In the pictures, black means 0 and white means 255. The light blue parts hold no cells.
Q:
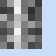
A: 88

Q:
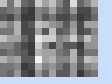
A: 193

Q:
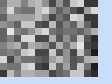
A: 115

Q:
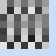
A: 199

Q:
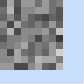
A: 86

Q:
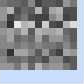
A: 119

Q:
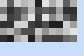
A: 211
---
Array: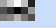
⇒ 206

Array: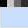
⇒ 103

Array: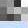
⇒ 205

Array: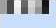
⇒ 230

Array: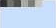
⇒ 168

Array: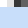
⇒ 228

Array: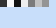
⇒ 237
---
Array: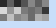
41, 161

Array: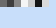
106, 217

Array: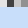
227, 145

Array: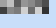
161, 49

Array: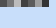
80, 51

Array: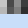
198, 46

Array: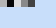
180, 66

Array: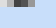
222, 152
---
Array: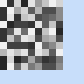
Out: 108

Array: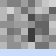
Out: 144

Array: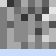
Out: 168

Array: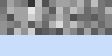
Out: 190

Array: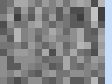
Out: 78

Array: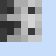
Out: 158
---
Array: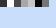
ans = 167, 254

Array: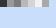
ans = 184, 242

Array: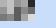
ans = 93, 218

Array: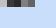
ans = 42, 193

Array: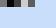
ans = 63, 205

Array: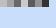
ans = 202, 202

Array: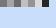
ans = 192, 218

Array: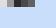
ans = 44, 223

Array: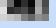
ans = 74, 223

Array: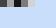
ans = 22, 211
